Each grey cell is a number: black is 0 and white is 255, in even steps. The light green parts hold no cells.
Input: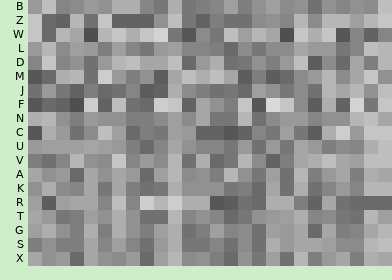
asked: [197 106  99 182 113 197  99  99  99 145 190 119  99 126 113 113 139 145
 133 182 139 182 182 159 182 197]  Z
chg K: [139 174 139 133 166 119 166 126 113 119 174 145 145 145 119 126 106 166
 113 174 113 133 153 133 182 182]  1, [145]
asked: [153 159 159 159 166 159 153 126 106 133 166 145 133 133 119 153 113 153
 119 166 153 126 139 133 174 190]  U

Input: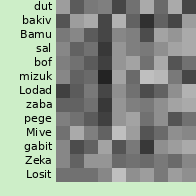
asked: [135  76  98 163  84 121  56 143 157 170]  gabit
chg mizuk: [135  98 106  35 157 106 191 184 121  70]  5, [163]

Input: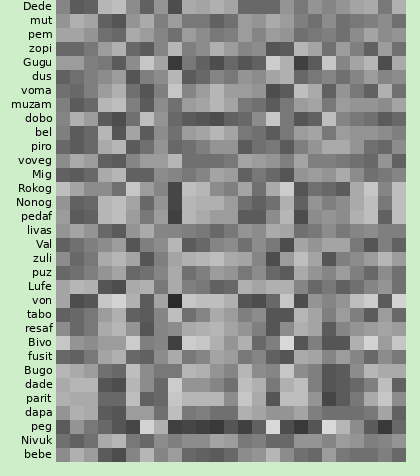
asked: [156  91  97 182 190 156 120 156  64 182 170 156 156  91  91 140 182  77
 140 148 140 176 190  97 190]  pedaf
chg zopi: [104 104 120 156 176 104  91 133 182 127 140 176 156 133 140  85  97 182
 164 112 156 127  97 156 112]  17, [91]
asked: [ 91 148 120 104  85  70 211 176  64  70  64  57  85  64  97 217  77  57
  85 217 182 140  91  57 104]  peg

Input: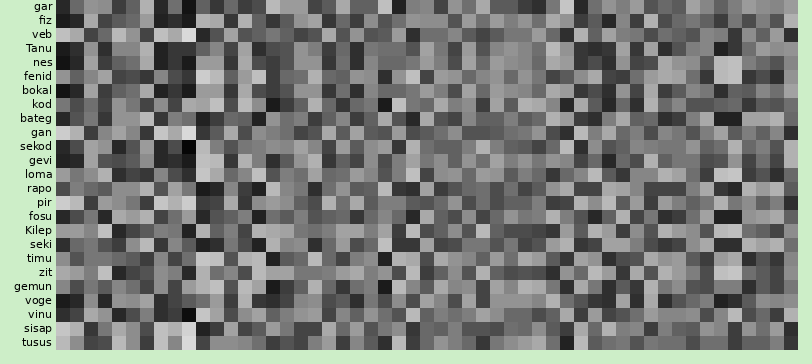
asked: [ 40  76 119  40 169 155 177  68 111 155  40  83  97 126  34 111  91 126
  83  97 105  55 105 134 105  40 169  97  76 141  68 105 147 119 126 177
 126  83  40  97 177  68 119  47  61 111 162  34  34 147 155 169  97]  fosu
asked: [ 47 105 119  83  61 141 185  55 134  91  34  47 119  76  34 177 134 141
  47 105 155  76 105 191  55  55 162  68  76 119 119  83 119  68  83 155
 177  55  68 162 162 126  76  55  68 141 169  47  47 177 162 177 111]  seki
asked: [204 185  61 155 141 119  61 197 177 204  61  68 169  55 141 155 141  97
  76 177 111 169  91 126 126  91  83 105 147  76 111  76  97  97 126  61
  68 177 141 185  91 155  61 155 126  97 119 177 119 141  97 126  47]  pir
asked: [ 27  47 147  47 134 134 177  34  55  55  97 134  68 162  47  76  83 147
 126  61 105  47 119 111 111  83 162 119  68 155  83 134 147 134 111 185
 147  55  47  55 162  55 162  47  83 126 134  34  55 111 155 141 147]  Tanu
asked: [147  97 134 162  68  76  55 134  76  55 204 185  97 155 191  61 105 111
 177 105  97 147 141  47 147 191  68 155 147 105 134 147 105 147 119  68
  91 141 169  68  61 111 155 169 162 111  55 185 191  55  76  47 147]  fenid
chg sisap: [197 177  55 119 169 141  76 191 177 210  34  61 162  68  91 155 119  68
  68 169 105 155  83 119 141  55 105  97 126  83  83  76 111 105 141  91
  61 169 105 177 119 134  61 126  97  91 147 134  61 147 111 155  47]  41, [126]

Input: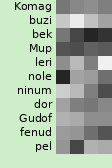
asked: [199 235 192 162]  buzi
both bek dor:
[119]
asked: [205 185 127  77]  ninum
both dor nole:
[162]
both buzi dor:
[162]

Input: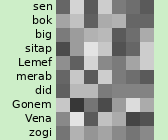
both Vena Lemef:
[137]
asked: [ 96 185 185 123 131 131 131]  did

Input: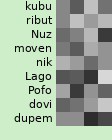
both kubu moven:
[91]
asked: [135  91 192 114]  kubu
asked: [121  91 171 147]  moven

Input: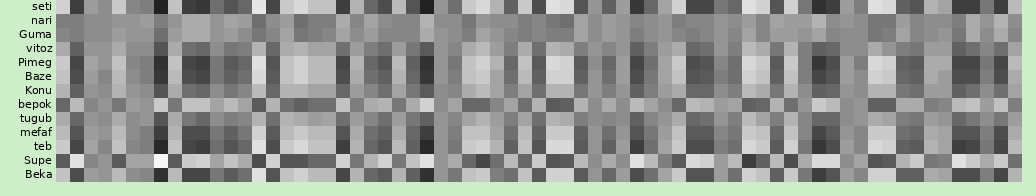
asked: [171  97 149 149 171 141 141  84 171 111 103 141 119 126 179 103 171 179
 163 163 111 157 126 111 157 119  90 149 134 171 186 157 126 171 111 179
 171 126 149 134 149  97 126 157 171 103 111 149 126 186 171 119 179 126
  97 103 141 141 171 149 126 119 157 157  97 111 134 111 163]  vitoz
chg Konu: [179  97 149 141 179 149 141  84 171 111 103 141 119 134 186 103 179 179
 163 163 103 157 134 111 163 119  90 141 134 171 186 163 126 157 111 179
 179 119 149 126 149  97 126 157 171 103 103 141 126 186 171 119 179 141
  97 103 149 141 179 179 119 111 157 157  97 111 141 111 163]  34, [163]
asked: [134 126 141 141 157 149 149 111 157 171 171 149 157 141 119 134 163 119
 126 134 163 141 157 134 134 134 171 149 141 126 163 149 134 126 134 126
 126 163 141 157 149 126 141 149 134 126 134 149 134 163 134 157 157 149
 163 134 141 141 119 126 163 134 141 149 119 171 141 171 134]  Guma
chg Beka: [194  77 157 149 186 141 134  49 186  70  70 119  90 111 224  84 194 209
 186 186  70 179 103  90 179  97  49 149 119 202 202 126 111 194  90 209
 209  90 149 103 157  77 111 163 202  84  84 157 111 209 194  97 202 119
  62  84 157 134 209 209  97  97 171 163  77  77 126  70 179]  30, [194]

